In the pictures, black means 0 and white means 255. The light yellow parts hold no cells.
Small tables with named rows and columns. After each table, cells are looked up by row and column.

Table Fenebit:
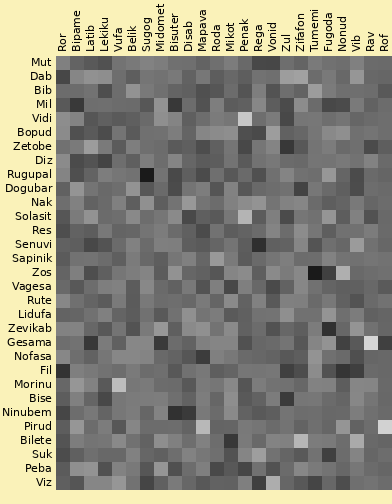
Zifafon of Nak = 134
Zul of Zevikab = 103
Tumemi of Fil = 140
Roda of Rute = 101
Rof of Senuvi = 103
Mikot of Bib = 108
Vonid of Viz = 173
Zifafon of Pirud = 99
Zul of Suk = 101
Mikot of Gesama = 133
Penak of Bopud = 79
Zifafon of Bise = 118
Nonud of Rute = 97

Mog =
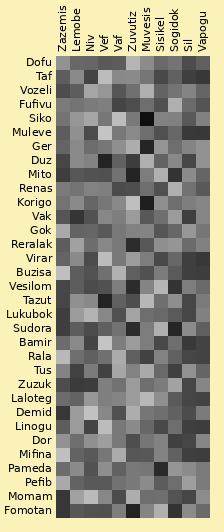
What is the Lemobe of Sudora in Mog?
93
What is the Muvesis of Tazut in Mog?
183
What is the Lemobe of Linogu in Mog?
155
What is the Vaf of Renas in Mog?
75
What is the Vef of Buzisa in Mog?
112
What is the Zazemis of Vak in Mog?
85
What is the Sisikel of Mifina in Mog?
130
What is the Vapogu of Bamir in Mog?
67
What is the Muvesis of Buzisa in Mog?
81
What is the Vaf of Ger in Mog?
143
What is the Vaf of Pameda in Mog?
97
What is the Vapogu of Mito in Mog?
101
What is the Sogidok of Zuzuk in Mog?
162

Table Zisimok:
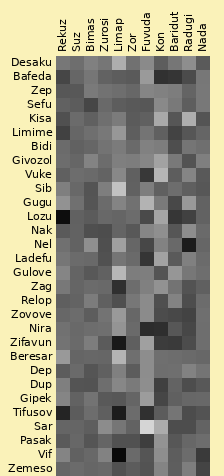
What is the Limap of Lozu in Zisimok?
101
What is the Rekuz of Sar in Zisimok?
101
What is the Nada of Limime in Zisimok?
101
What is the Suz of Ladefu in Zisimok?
107
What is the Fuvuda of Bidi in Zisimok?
129
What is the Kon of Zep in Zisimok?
129
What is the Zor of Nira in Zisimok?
106
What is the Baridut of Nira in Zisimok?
87
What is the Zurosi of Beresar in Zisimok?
102
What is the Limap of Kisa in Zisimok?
123
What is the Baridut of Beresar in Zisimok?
109
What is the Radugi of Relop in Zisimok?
77
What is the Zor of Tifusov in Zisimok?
108
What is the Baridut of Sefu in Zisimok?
121
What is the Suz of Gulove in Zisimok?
100
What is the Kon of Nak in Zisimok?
143
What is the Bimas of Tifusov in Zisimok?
109

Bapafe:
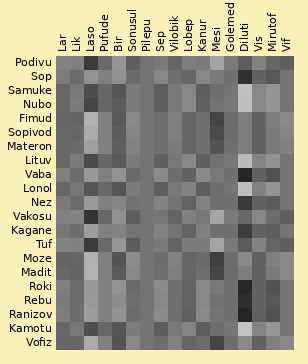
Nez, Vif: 116
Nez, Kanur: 130
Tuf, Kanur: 123
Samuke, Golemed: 117
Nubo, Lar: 104
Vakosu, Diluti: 104
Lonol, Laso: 85
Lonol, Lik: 119
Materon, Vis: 98
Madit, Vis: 97

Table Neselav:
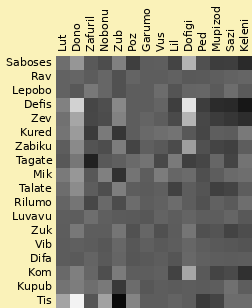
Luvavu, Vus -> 99
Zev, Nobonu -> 76
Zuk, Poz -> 81
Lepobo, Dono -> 88
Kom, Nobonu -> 78
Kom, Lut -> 105
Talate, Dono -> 140
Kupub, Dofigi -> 93
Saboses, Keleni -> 42
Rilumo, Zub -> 76
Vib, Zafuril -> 92
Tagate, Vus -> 72
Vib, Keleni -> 84
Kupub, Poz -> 108
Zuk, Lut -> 93
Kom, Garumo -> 93
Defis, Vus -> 100
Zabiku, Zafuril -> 83
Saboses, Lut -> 110
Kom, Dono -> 127

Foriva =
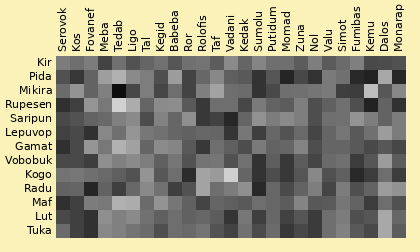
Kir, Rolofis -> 115
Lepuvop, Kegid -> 113
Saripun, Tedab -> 128
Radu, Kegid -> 113
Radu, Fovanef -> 37
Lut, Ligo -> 138
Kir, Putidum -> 111
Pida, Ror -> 67
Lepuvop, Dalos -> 156
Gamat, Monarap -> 71
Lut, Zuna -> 85
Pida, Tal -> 125
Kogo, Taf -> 154
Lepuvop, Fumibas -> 89
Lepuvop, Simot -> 118
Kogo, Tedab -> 95
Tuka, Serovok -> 107
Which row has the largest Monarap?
Radu

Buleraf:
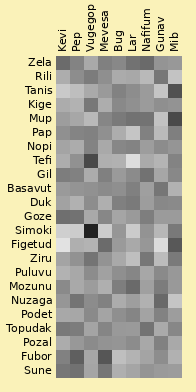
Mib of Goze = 155
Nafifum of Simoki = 147
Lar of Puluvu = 134
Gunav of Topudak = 170
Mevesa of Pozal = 147
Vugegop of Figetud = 179

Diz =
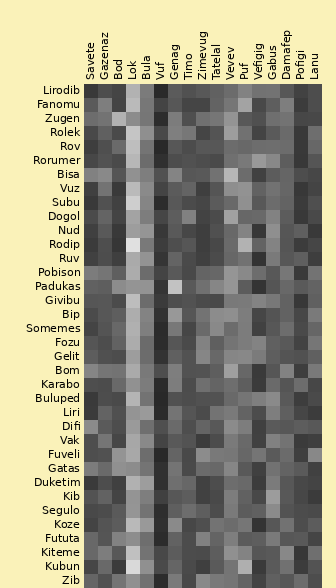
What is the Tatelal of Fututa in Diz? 100
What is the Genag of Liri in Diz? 116
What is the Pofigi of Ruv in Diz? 95
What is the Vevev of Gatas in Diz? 134
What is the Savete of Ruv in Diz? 65
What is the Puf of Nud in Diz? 131
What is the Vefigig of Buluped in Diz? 127
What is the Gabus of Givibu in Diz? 120
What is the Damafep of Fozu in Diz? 89
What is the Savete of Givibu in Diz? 86
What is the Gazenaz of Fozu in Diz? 77
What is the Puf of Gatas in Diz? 89
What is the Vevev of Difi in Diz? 139
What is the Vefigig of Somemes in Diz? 65
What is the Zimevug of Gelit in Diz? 134
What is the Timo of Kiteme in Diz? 76

